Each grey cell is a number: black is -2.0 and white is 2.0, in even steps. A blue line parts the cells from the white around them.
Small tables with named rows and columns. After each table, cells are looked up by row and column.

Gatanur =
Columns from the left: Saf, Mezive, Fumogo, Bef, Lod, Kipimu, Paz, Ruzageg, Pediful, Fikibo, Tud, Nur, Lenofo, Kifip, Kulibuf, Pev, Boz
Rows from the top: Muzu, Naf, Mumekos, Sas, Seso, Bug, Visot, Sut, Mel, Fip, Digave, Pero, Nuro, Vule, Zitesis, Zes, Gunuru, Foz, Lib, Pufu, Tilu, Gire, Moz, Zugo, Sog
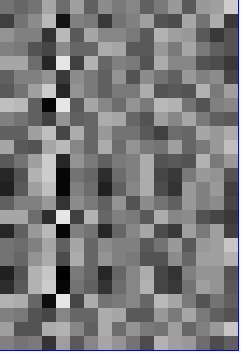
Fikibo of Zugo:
0.3
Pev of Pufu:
0.3
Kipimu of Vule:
0.0
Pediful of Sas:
0.6
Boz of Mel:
-0.6
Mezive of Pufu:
-0.7
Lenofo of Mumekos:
0.5
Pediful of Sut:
-0.3
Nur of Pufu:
-0.9
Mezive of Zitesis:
0.0
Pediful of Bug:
0.3
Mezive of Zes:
0.6
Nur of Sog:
0.8
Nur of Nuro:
-0.9

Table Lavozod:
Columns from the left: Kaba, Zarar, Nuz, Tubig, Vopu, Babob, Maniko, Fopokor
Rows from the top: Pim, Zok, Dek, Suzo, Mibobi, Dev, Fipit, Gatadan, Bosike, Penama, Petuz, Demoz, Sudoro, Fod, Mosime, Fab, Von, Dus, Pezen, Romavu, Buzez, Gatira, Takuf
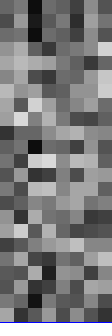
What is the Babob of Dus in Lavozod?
1.0
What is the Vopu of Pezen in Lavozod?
-0.2
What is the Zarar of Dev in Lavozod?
0.6
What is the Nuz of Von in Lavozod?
-0.6
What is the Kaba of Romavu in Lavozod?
-0.6
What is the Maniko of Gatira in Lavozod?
0.1
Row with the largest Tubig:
Demoz

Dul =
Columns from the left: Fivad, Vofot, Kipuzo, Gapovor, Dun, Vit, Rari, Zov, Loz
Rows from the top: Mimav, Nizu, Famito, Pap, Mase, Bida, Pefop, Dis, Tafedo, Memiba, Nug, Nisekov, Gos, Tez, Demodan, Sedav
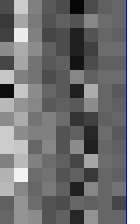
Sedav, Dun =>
-0.5
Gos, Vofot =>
1.8
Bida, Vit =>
0.1
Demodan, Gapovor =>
-0.7
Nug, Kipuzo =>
-0.4
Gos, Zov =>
-0.4
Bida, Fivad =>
1.1
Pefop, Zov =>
-0.4
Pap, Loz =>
-0.3
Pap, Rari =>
-1.0
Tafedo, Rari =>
-1.0
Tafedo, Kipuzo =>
-0.2
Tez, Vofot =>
0.1
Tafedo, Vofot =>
0.7
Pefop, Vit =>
-1.5
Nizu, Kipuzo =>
-0.1
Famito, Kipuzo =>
0.0

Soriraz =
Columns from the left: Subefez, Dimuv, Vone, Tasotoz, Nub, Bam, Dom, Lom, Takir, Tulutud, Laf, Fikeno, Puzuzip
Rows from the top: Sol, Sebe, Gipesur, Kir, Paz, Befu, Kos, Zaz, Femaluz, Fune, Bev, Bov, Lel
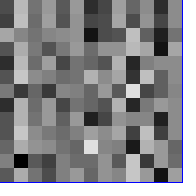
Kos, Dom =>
-0.4
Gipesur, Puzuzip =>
-0.2
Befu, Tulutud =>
-1.2
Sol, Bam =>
0.4
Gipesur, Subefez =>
0.6
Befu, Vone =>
0.2
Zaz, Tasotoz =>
0.4
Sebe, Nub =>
-0.7
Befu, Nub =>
-0.3
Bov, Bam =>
-0.3
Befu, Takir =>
0.6
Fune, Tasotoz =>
-0.1

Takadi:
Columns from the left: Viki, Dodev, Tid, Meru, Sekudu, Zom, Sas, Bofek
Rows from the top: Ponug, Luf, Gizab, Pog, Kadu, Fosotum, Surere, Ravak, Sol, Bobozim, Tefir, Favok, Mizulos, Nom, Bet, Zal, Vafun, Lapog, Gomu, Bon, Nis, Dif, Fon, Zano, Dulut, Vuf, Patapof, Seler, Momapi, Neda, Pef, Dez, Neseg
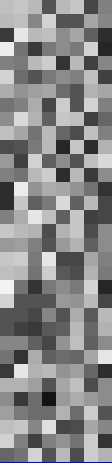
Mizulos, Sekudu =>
-1.3
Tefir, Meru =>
0.9
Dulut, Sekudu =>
0.3
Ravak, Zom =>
-0.7
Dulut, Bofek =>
0.2
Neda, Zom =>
-0.3
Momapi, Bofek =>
0.2
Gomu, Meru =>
1.6
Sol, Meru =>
-0.5
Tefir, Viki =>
-0.8
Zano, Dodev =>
-1.0
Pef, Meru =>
1.5
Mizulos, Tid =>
0.9
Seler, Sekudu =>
0.6
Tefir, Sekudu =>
-1.4
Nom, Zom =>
0.3

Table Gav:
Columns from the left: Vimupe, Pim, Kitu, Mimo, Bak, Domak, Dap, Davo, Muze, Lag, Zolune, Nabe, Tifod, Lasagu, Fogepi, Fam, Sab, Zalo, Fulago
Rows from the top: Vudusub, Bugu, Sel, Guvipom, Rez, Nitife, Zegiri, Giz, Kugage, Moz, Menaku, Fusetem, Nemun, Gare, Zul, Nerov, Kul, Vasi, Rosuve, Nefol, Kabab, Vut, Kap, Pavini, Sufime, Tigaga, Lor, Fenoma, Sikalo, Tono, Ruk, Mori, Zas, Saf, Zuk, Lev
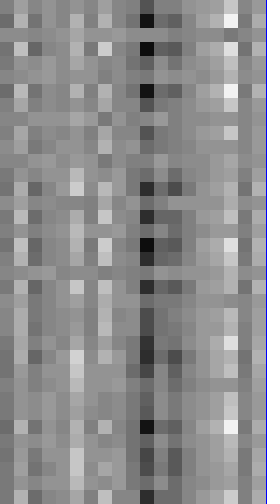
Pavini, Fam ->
0.4
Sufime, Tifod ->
-0.2
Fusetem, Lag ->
0.0
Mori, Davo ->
0.1
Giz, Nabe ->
-0.1
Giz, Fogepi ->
0.4
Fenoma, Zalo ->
0.0
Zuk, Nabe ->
0.2
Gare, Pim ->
0.7
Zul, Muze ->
0.1
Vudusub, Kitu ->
0.1
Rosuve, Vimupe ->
0.0
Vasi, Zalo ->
-0.2
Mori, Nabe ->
0.2
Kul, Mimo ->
0.2
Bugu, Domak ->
0.8

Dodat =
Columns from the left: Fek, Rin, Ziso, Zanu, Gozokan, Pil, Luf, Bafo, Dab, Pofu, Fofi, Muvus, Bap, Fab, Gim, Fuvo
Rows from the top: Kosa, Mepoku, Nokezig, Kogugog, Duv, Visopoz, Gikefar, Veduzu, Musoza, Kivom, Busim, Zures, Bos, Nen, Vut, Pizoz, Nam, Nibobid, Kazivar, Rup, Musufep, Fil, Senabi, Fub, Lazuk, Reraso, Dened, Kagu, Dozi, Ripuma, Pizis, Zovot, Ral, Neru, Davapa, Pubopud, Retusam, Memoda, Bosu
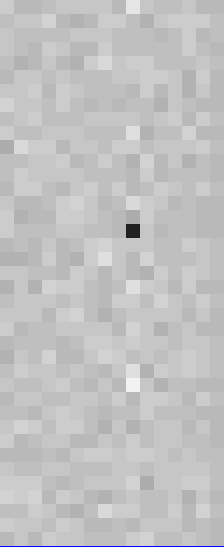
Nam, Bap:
1.0
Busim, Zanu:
1.2
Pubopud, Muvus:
1.0
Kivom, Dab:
1.0
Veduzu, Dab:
0.9
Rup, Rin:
1.1
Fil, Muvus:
1.3
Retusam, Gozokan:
0.9
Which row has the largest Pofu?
Kagu

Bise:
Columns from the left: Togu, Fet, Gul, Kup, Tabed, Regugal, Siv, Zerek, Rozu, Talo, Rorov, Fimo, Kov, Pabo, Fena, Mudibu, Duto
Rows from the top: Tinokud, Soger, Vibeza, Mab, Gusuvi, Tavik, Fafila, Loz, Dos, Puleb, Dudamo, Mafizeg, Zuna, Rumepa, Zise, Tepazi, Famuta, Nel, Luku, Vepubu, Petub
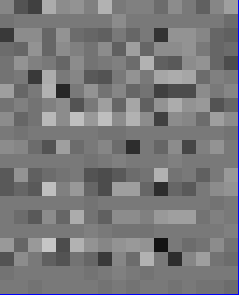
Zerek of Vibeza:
-0.5
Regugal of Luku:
-0.2
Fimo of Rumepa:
-1.3
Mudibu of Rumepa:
0.2
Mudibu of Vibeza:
-0.4
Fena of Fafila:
0.2
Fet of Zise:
-0.1
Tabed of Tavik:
-0.1
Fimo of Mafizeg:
-0.1
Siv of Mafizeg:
-0.2
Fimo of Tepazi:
0.4
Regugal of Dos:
1.0
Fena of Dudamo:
0.0
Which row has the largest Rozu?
Rumepa

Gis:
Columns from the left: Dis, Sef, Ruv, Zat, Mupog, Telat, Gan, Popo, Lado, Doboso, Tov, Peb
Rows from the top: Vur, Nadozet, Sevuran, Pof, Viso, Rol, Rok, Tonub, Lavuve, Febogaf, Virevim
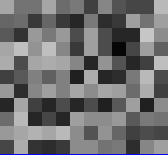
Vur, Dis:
0.6
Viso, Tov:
-1.0
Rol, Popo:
-1.4
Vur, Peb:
0.9
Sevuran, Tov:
1.1
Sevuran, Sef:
-1.2
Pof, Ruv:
0.3
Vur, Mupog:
-0.3
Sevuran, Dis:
-0.6
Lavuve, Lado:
0.4
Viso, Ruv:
0.6

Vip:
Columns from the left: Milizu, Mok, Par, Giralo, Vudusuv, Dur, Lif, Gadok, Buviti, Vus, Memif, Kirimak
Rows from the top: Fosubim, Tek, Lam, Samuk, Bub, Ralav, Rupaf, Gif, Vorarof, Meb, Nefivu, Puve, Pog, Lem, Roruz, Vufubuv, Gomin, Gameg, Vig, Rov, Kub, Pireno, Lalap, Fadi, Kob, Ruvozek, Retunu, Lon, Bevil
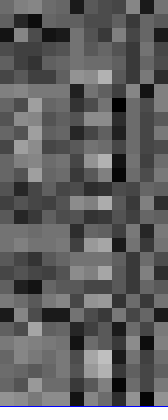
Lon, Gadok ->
0.0
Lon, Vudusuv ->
-0.3
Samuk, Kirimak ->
-0.9
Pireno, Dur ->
-0.9
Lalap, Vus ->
-0.9
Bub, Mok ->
-1.0
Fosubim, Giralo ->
-0.3
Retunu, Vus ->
-0.5
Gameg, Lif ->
0.4
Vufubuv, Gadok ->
-1.1
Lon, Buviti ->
-1.9
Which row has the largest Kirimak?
Bevil

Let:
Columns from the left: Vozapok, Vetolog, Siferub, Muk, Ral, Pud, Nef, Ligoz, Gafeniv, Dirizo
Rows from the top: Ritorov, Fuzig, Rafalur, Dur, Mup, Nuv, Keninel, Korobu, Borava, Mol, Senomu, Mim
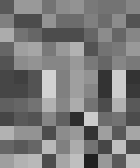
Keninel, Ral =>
0.0
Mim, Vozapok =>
0.5
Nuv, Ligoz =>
-1.2
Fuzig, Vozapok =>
0.0
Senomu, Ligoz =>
-0.9
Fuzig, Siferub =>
-0.8
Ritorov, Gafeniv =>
-0.2
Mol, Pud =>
0.4
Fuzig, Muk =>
0.3
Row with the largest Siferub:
Mim

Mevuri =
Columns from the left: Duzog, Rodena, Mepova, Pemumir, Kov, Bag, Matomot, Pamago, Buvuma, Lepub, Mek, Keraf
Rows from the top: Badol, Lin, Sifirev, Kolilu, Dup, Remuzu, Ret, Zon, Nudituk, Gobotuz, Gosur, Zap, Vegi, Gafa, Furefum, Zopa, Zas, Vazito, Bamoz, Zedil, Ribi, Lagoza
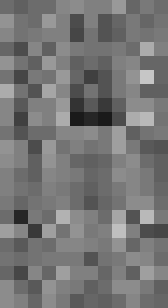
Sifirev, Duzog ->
0.1
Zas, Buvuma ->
1.0
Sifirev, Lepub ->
-0.1
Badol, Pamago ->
0.0
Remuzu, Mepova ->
-0.1
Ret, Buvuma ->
-0.1
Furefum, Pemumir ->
-0.1
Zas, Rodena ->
0.1

